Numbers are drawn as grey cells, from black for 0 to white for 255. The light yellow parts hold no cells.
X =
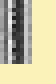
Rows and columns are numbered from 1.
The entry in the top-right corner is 159
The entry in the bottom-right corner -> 159
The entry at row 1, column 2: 103
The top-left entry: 159
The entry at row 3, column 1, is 172
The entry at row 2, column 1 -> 159
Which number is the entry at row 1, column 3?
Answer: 227
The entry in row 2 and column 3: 227
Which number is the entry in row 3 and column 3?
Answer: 186
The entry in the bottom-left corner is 172

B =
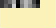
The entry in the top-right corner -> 13
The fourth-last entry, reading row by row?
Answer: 183
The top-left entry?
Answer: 55
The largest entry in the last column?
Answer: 42
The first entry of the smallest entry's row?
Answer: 55
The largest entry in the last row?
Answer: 207

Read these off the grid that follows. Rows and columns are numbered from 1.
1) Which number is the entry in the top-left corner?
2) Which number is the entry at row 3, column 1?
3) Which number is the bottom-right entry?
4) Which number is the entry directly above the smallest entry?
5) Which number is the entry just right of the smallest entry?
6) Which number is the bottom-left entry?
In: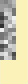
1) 144
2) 157
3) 103
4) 103
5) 172
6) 117

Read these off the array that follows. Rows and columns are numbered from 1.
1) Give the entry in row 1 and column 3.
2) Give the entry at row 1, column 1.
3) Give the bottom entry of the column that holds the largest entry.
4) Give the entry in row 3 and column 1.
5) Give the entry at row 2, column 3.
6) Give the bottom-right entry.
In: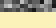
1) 136
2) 79
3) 79
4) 95
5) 203
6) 163

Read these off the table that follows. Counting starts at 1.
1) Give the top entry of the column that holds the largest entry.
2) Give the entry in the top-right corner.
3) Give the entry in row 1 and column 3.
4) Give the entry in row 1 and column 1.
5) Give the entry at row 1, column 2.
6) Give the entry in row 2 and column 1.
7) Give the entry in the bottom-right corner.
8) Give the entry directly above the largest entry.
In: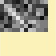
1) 27
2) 168
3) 83
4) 194
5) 69
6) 69
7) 99
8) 140

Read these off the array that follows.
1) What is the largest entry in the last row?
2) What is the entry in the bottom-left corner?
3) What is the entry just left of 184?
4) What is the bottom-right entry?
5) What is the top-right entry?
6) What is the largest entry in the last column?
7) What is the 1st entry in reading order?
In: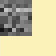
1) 115
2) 73
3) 172
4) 103
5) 103
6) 172
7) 115

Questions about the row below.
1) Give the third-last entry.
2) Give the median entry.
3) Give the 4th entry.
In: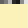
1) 25
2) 125
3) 41

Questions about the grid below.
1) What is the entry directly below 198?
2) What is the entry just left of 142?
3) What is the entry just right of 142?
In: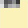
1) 226
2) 96
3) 56

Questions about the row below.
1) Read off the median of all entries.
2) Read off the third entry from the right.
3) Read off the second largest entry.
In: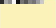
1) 131
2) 116
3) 200

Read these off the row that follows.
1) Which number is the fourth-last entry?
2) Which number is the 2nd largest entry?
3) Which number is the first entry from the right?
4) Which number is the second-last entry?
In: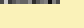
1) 128
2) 144
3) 73
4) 128

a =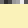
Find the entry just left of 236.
165
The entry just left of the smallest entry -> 111
